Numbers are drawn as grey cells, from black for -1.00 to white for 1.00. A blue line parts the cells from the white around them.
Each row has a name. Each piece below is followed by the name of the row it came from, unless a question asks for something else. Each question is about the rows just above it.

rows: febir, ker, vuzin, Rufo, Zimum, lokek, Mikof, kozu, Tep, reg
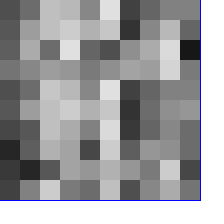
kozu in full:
| -0.70 | -0.26 |  0.39 |  0.28 | -0.44 |  0.60 | -0.26 |  0.18 |  0.12 | -0.15 |
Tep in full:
| -0.55 | -0.70 | -0.32 |  0.28 |  0.18 |  0.39 |  0.18 | -0.04 |  0.60 | -0.44 |

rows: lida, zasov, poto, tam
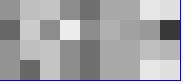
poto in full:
|  0.15 |  0.49 |  0.54 |  0.10 | -0.13 |  0.32 |  0.32 |  0.49 |  0.43 |
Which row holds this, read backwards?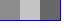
tam

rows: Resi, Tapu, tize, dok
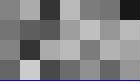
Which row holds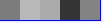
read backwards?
tize
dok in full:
| -0.20 |  0.60 | -0.43 | -0.15 |  0.13 | -0.20 |  0.18 |
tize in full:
|  0.03 | -0.59 |  0.34 |  0.45 | -0.03 |  0.40 |  0.29 |
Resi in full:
|  0.03 |  0.34 | -0.59 |  0.45 | -0.03 | -0.09 | -0.82 |
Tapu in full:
| -0.09 | -0.26 | -0.32 |  0.24 |  0.50 |  0.18 |  0.45 |

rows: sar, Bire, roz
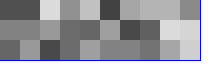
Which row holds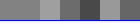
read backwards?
roz
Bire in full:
|  0.02 |  0.02 |  0.20 | -0.15 | -0.20 |  0.25 | -0.43 | -0.25 |  0.72 |  0.67 |

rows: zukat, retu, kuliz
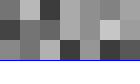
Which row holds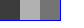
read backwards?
kuliz
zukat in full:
| -0.09 |  0.44 | -0.53 |  0.33 |  0.12 |  0.02 |  0.28 |
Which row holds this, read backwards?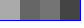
retu

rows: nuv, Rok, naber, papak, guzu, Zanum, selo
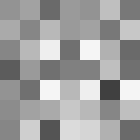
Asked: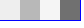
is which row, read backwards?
guzu
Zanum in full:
| 0.10 | 0.27 | 0.33 | 0.56 | 0.44 | 0.05 | 0.50 |
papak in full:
| -0.28 |  0.21 | -0.12 |  0.00 |  0.00 |  0.50 | -0.12 |

